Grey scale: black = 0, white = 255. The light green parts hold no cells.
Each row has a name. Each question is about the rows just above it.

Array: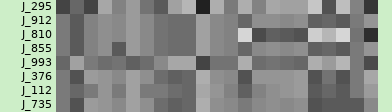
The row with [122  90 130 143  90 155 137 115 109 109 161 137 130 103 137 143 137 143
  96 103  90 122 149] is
J_855
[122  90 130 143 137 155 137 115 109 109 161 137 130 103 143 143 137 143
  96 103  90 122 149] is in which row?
J_912
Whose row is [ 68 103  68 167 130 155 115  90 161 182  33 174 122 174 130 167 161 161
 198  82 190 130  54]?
J_295

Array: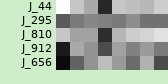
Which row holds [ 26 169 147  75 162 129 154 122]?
J_912
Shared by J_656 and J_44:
[190]
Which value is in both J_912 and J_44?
[169]
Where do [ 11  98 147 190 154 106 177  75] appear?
J_656
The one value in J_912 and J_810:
[162]

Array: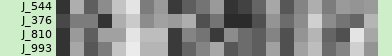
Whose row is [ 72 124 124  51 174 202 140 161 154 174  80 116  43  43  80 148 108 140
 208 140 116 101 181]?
J_376
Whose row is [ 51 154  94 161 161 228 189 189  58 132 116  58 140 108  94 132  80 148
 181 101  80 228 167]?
J_810

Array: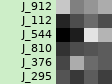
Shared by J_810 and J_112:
[77]
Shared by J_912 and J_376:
[172]
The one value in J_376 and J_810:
[92]

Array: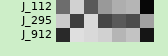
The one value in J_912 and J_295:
[217]
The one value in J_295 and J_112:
[89]
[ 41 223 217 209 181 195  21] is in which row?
J_912
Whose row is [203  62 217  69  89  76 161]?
J_295

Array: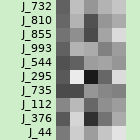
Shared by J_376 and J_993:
[171]
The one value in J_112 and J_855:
[143]
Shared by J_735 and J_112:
[135]
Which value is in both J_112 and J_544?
[157]
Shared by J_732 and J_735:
[150]
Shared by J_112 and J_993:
[157]
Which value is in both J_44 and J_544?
[157]

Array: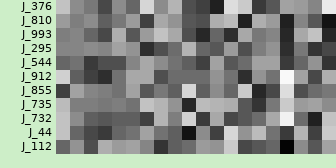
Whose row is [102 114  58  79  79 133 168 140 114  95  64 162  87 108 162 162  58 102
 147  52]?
J_544
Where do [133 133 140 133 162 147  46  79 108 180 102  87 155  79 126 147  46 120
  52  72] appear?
J_295

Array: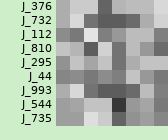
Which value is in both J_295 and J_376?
[173]
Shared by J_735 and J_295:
[146]
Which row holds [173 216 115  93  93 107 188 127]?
J_993
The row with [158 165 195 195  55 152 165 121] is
J_544
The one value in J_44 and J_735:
[134]

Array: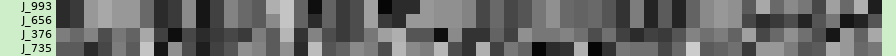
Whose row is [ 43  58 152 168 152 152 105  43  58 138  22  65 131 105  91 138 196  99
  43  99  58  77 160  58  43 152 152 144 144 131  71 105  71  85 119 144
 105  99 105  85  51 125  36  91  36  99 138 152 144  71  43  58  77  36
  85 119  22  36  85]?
J_656
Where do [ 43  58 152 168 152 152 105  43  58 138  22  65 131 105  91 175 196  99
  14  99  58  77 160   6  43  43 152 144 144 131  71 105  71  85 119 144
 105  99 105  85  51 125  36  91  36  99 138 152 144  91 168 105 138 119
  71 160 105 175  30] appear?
J_993
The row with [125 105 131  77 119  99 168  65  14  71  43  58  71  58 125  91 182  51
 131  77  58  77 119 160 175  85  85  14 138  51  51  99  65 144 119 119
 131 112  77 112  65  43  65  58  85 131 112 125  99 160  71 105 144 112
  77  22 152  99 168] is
J_376
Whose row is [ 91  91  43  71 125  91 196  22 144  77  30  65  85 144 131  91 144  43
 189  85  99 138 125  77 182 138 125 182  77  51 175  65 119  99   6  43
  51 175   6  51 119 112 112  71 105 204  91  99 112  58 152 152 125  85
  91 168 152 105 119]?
J_735

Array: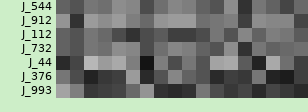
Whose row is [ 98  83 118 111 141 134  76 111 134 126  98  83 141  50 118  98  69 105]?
J_544
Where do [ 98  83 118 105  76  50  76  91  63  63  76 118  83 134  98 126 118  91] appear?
J_112
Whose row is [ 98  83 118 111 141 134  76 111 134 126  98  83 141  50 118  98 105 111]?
J_732
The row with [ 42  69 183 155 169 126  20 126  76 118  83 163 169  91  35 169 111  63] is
J_44
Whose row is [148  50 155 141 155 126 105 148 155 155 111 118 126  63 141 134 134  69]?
J_912

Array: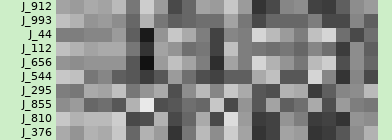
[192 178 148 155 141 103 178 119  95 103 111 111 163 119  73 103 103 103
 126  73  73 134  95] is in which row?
J_993
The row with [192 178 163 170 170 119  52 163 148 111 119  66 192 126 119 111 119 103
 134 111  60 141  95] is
J_112
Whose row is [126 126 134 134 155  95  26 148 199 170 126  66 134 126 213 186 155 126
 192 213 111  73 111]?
J_44
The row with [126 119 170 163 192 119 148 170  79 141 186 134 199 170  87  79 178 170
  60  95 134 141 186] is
J_295

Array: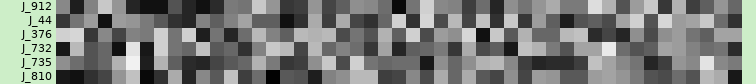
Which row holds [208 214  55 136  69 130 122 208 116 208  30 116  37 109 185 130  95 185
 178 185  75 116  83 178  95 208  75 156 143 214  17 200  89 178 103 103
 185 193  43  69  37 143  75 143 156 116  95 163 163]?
J_376
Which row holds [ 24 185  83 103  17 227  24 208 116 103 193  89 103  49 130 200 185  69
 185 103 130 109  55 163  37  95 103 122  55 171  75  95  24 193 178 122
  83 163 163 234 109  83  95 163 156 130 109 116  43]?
J_732
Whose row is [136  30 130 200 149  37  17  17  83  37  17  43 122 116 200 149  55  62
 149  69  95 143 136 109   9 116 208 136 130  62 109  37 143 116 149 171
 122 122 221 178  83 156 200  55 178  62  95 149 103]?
J_912
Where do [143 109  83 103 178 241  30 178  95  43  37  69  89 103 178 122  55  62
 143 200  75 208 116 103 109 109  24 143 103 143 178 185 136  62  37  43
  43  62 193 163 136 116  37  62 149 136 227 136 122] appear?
J_735

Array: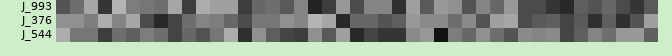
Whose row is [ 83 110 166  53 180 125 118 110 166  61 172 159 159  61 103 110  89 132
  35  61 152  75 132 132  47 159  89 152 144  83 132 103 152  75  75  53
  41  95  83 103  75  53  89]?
J_993

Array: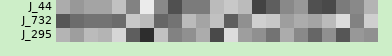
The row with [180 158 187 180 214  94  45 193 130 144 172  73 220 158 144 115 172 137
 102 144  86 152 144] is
J_295
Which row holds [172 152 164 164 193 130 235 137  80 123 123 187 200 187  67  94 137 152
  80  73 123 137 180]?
J_44

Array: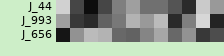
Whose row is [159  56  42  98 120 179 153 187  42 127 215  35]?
J_993
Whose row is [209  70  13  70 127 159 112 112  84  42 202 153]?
J_44

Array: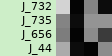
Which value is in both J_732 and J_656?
[4]
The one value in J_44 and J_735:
[12]
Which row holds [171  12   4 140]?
J_44
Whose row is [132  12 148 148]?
J_735

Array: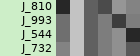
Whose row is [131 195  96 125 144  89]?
J_732
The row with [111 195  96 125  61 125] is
J_993

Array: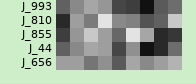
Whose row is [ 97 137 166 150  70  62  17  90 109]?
J_993
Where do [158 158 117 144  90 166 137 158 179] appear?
J_656
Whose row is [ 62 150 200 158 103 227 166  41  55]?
J_855
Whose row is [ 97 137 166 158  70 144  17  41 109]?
J_44

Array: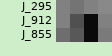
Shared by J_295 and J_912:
[129]
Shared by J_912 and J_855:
[10]
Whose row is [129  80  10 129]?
J_912
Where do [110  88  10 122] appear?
J_855
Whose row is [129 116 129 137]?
J_295

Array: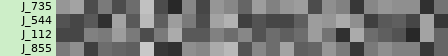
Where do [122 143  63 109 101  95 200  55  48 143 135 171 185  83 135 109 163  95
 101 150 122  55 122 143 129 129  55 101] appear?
J_855
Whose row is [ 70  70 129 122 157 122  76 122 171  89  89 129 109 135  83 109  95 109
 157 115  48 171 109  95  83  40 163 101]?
J_112

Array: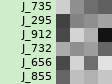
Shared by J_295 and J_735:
[143]
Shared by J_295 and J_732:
[143]
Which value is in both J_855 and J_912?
[177]
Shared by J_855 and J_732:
[102]

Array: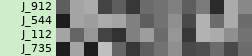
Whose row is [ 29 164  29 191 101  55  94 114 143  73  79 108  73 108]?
J_735
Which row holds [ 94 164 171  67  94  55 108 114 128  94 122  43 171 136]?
J_912
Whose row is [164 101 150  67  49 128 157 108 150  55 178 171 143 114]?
J_112
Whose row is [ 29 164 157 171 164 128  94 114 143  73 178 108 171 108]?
J_544

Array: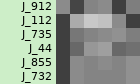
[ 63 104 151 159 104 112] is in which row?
J_44
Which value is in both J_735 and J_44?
[63]
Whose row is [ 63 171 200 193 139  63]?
J_112
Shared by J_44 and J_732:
[63]
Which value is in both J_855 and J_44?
[63]

